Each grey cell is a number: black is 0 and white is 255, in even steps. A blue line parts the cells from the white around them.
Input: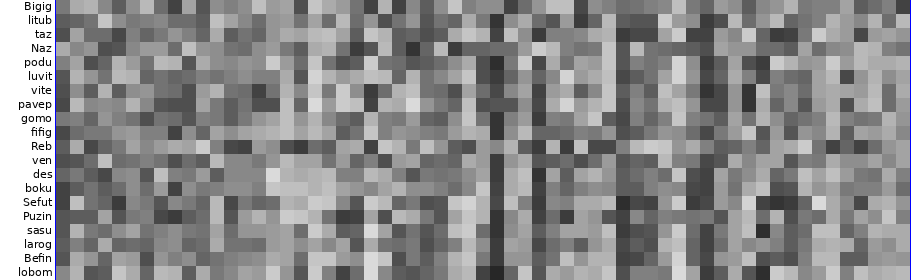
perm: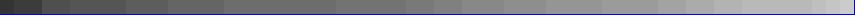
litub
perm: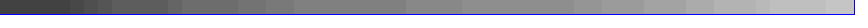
boku
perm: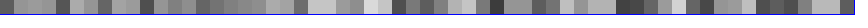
Befin
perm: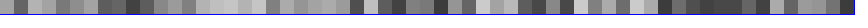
taz

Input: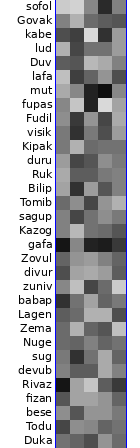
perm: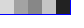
fupas
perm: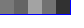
babap
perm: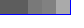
Ruk

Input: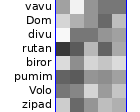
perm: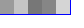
Volo
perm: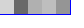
Dom
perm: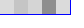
biror
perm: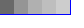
zipad
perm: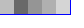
Dom
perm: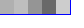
zipad
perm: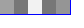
vavu

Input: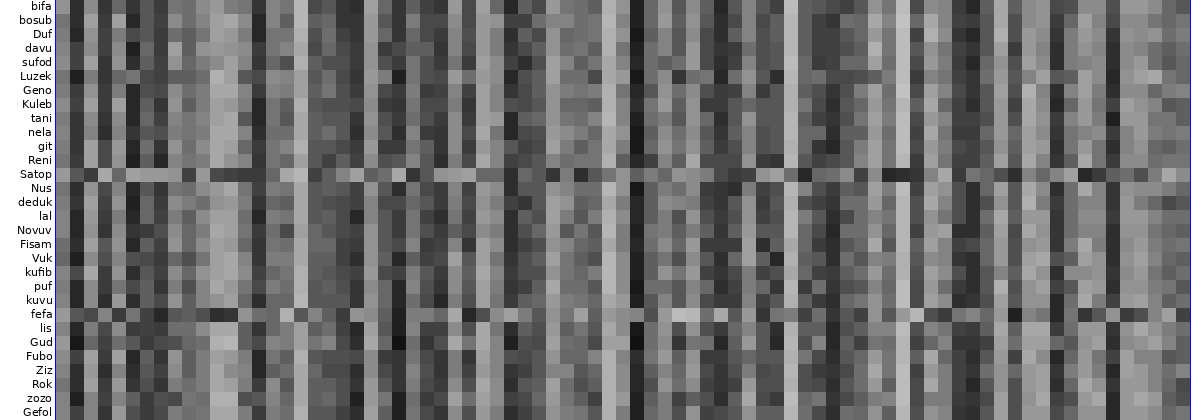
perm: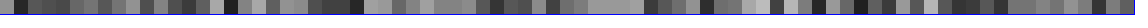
tani
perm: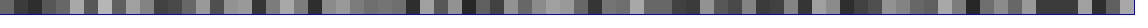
Fisam

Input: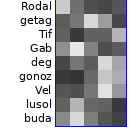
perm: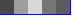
getag
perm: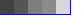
buda
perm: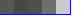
Rodal
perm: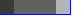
Tif
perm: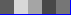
deg
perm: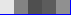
Gab

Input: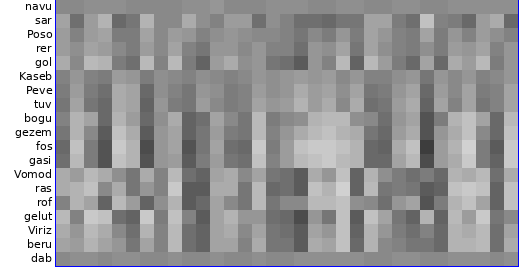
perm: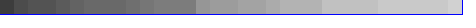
fos
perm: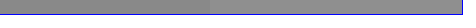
dab
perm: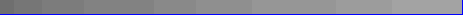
rer

